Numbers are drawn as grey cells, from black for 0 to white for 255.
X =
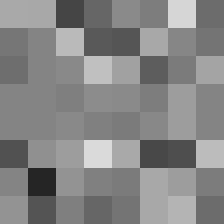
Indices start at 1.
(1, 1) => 169
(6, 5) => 169
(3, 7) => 123
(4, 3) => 127
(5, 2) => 132
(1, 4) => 102
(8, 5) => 116
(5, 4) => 128
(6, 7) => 78
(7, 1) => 132
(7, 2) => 37
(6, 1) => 81
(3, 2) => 132
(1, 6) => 125
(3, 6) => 93
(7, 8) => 124

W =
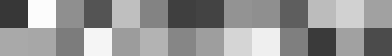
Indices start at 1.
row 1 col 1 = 55
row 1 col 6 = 131
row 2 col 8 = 158
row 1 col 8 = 67
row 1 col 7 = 63
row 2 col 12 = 58
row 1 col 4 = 84
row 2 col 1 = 169
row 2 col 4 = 245

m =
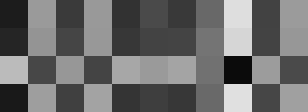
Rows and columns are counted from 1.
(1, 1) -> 28
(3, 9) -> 11
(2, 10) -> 67
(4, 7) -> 55
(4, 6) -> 62
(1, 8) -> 104
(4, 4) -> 163
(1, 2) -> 154
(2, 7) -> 68
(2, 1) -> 37
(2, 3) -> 69
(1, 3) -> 58

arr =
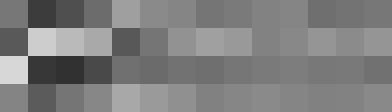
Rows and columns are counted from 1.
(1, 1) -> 119
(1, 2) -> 60
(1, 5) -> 159
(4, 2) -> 91
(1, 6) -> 138
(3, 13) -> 121
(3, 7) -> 114
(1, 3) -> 79
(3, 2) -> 55
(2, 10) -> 130
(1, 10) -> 130
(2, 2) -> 205
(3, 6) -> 107
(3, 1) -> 215

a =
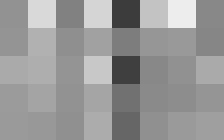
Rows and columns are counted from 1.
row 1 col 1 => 146
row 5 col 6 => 144
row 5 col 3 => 144
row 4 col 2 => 164
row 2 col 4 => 161
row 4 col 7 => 141
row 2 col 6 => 150
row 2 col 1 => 148
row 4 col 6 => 138
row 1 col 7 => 237
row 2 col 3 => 143
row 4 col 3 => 146
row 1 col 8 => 136

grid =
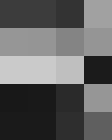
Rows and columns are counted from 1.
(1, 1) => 60
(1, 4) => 161
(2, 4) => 149
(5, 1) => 26
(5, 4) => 95
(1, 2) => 60

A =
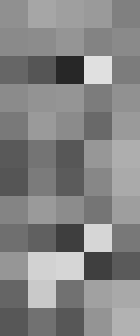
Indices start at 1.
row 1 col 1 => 144
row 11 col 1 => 101
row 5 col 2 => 154
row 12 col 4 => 148
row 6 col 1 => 89
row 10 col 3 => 214
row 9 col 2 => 96
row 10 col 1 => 150
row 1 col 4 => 154
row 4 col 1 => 139
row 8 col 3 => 140
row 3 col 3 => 39
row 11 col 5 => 169
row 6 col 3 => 87
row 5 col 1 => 121
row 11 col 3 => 113
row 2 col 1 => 138
